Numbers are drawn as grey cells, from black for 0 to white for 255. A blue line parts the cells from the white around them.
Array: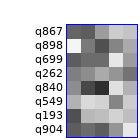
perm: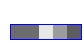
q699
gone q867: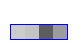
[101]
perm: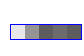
q904
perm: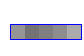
q262

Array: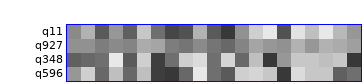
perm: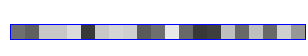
q596
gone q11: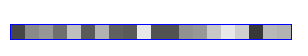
[226]

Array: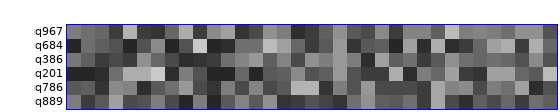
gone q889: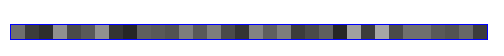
[68]
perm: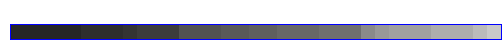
q684
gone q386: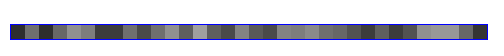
[119]

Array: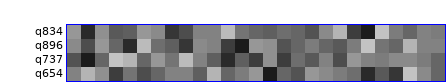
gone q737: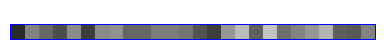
[27]
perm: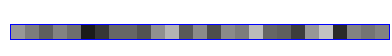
q834
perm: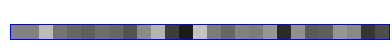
q834
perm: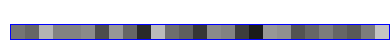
q896

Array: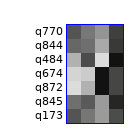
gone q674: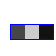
[212]
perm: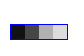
q872

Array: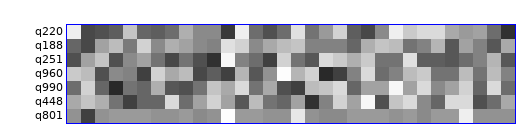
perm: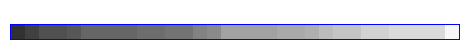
q448
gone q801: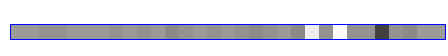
[231]
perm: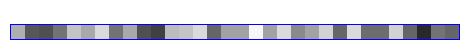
q990
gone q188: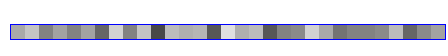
[122]

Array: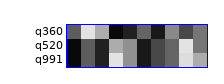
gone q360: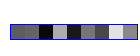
[33]
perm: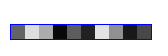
q991
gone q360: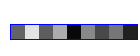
[25]
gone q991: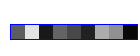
[221]
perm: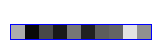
q520

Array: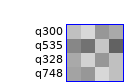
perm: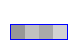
q328
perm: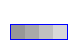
q300
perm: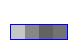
q535
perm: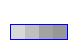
q748
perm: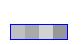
q328
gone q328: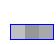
[210]

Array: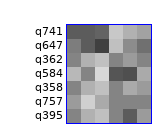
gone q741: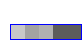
[99]
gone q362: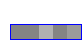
[192]
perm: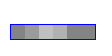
q362
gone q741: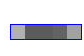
[200]
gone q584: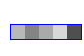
[85]

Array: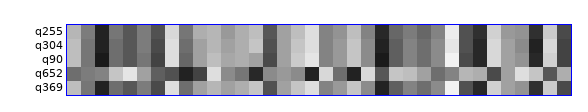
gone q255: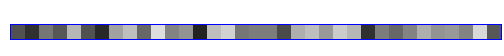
[236]
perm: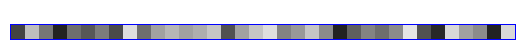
q304
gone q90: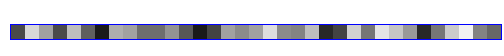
[167]

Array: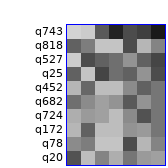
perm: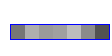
q724
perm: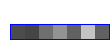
q25
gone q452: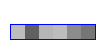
[103]

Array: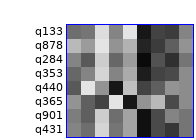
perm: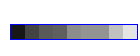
q440
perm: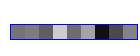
q901
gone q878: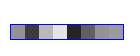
[178]
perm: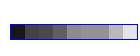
q365
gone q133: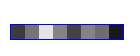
[221]
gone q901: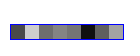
[125]
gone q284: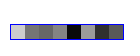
[82]

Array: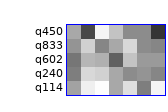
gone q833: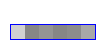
[216]
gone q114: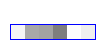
[223]
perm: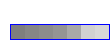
q240
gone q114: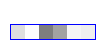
[168]
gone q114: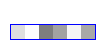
[239]
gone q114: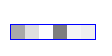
[162]

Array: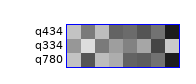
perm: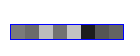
q434
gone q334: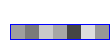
[130]
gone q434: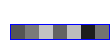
[107]
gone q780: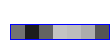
[93]
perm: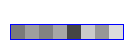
q334
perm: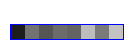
q434

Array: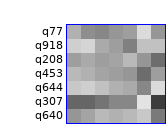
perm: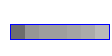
q208
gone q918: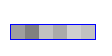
[213]
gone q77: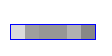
[142]

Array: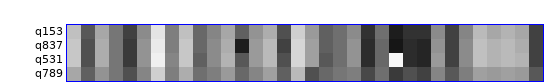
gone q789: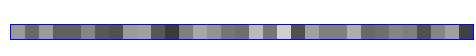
[72]
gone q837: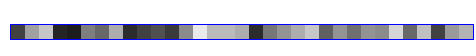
[22]
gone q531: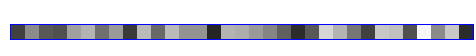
[240]
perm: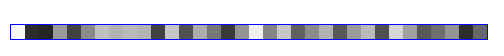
q531

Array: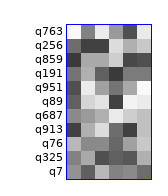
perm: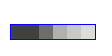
q256
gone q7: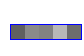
[146]
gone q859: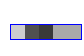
[72]
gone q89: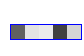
[243]
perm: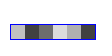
q913
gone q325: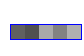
[88]

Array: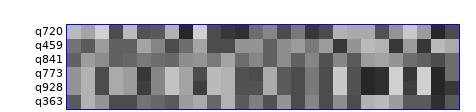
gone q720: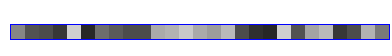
[148]
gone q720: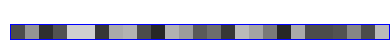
[201]
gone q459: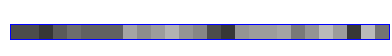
[170]
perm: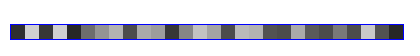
q773

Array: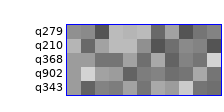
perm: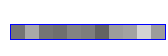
q902
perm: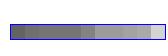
q368
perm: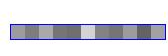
q902
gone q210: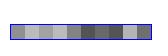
[138]
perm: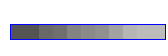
q210

